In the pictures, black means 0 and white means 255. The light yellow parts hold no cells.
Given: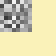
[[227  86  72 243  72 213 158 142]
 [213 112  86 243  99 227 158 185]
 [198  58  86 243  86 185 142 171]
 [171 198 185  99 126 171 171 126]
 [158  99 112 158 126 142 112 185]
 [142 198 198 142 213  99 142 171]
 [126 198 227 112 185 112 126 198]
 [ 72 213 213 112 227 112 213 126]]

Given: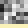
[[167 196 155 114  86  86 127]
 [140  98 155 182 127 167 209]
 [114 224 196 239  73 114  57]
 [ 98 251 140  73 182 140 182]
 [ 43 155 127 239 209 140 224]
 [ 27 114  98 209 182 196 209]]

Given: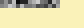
[[134 148 201 176  89 188 118 118 134  76  89  64 134  64 162]
 [105 148  89 188  11  37  37 148 176 201 118 105  37 176 134]]

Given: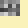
[[182 210 142 170  87]
 [130 198  73 182  87]
 [114 155 130 142 155]
 [ 59  73 102 114 102]]

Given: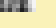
[[116 160 102 144 160  58 128 203 244]
 [ 89 175 128 116 128  74 102 216 244]
 [ 58 116  58 144 102  30  74 175 229]]

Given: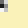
[[245 193]
 [106 217]
 [ 27 143]]

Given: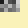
[[143 131 182 119 196]
 [ 94 167 106 119 155]
 [ 27 182  80  66 208]]
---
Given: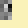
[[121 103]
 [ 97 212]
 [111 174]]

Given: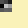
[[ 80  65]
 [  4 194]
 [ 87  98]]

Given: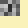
[[ 89  88]
 [187 200]
 [133 171]]

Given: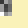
[[ 55 164]
 [158  62]
 [157  70]]

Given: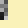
[[176  78]
 [123 129]
 [169  94]]

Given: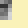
[[152 120]
 [ 52  54]
 [130 107]]

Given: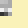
[[192 188]
 [170 172]
 [239 193]]

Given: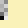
[[194 136]
 [175 212]
 [184 150]]

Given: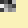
[[ 51  84]
 [239 153]
 [ 63 190]]
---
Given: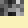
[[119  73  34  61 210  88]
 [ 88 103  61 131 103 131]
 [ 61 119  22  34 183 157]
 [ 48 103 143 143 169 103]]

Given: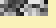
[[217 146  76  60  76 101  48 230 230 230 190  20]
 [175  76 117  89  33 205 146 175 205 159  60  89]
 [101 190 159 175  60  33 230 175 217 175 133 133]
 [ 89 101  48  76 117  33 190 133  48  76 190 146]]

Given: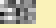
[[243 163  84  68 217  99 149 149  84]
 [203 203 243 163  41 125  84 189 189]
 [176 137  99  99 137 125 149 137 112]
 [163 203 243 189 137 137  84 176 137]
 [ 68 125 137 137  68 137 125 137 176]
 [ 25 112 137 137  41 176 112 137 137]]

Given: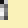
[[246 118]
 [230 133]
 [173  75]
 [158 105]
 [ 16 201]]

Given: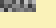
[[168  54 168  93 122 137 109 122  93]
 [ 78 137 137  78 168  66 196 122 183]
 [ 66 109  78 137 137  93 152  54 122]]

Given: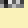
[[172  51 120 187 132 120]
 [ 95  23 230  95 200  65]]
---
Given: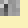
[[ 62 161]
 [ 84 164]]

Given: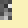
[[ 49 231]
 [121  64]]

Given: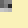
[[124  40]
 [189 180]]

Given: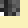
[[36 57]
 [43 65]]

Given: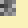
[[ 76 112]
 [103 149]]

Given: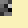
[[ 30 197]
 [ 72   2]]
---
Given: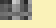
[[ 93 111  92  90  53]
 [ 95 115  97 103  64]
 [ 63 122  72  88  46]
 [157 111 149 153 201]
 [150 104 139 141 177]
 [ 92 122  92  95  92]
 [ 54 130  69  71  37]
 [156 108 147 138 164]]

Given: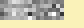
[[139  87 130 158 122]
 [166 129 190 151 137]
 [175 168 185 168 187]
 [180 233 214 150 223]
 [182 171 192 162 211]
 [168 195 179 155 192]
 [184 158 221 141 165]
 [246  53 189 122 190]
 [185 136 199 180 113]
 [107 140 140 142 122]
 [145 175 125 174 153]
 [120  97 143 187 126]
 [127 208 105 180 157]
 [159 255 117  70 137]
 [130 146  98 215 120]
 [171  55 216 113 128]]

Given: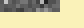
[[ 96  95  89]
 [ 73  86 196]
 [ 80  93 102]
 [ 93  90  82]
 [ 69 116  95]
 [ 62  92 117]
 [ 95  96 118]
 [102  79  83]
 [ 83  94 104]
 [140  91  68]
 [117  60 181]
 [147 108  32]
 [117  86  82]
 [ 91 106  81]
 [ 94 108 104]]

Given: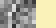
[[138  89 113 100 127 166 186]
 [130 115 109 140 112 133 141]
 [197 186 173 227 130 118 161]
 [ 47 128  80  71 214 222 104]
 [182  91 139 140  61  89 181]
 [145 147 172 110 147 115 126]
 [113 176 187  92 173  95  63]
 [136 147 135 159 118 106 112]
 [129 213 175 181 166  94  59]]

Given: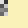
[[104 136  84 223]
 [208 121 196  51]]

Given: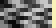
[[133 128  40 183  69  40  11]
 [132  58 113 134 144  21  37]
 [ 80   9 144  58 172  24 136]
 [ 11   8  96  35 167 104 178]
 [ 10  74  30  83  99 181 182]
 [ 49 161  15 159  52 173 111]
 [139 197  36 205  46 143  54]
 [164 147  98 201 108  76  63]
 [181  91 187 127 192  55  90]
 [109  44 192  53 203  70 171]
 [ 46  59 151  33 186 150 197]
 [ 41 124  66  86  89 203 198]
 [102 195  37 158  37 200 116]]

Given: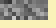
[[120  99 125 157  93]
 [ 90 173 154 129  68]
 [ 88 129  85 153  53]
 [199  78 162 131 149]
 [ 72 151 164 120 102]
 [144 120 134 116 111]
 [ 75 105 100  83 149]
 [172  98  81 134  97]
 [122  94 149 134 124]
 [ 94 151 164 120 112]
 [114 171 124 118 107]
 [ 99 142  95 125 110]]

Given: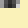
[[155 158]
 [ 72  79]
 [ 37  47]
 [ 62  77]
 [212 147]]
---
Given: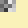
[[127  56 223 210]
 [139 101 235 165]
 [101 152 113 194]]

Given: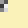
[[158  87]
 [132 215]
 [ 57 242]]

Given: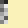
[[ 77  36]
 [190  91]
 [105 178]
 [162 204]
 [133 219]
 [146 235]]

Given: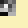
[[ 10  10 177 177]
 [ 34  71 133 101]
 [189 202 117 161]
 [101 242  71 145]]

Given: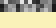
[[ 26  97 162 148  40 124 162 112 174  97  69 148 136  26]
 [ 40 112 148 174  54 124 187 162 187  69 148 187 136  26]
 [112 203  85  97 112 227  85 227  54  40 124 124 148  54]]

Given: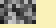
[[102  49 185 159  35  65 145 159  90]
 [173  65 118 159 130  77 185  65 185]
 [118  77 118  35  49  77  90 145  35]
 [ 22  90 201 185 130 173  65  90  35]
 [ 35 102 173  49 173 118  90 102  49]
 [ 49 118 118 185  90  77  65 102 145]]
